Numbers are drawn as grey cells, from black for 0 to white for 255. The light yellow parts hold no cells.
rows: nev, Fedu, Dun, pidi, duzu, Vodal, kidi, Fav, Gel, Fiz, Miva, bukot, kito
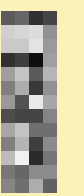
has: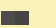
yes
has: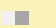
no
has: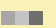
yes
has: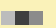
no
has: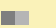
yes
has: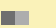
yes
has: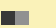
yes

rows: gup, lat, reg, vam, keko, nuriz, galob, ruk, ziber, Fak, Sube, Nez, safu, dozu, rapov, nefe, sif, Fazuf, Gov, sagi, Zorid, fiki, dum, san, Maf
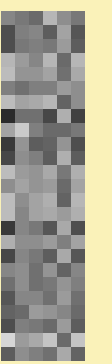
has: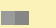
yes
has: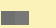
yes

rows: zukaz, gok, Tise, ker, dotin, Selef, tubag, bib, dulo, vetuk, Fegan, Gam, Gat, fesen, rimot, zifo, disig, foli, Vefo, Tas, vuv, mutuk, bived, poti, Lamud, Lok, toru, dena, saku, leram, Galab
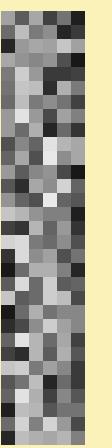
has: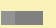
yes
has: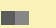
yes
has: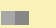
no
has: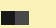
no
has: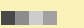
yes
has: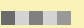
yes
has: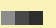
no

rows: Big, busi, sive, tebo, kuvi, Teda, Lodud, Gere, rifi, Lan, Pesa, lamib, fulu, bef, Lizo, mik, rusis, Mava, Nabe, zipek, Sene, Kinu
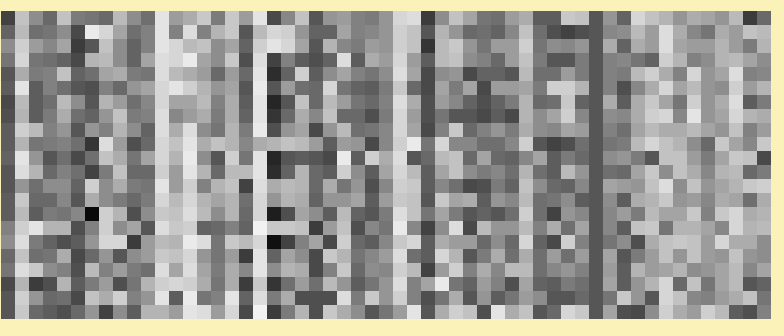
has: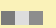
no
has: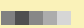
yes
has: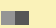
yes
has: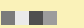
no

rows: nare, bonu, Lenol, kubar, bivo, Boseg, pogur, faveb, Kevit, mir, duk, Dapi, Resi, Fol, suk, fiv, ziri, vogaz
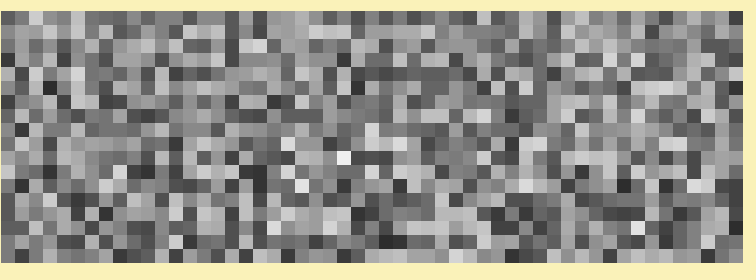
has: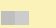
yes
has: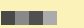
no

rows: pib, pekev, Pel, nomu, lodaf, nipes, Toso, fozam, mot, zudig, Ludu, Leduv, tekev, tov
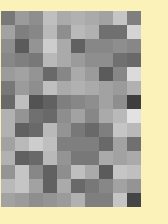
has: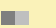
no
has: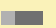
yes
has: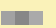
yes

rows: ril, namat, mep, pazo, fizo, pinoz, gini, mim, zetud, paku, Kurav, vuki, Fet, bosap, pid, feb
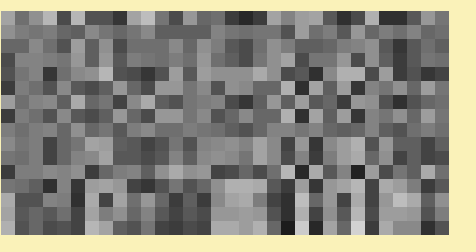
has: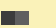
yes
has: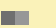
yes

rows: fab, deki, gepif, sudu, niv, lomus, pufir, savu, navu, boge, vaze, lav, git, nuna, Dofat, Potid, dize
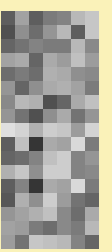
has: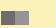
yes
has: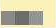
no
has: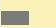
yes
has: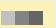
no
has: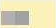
yes
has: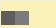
yes

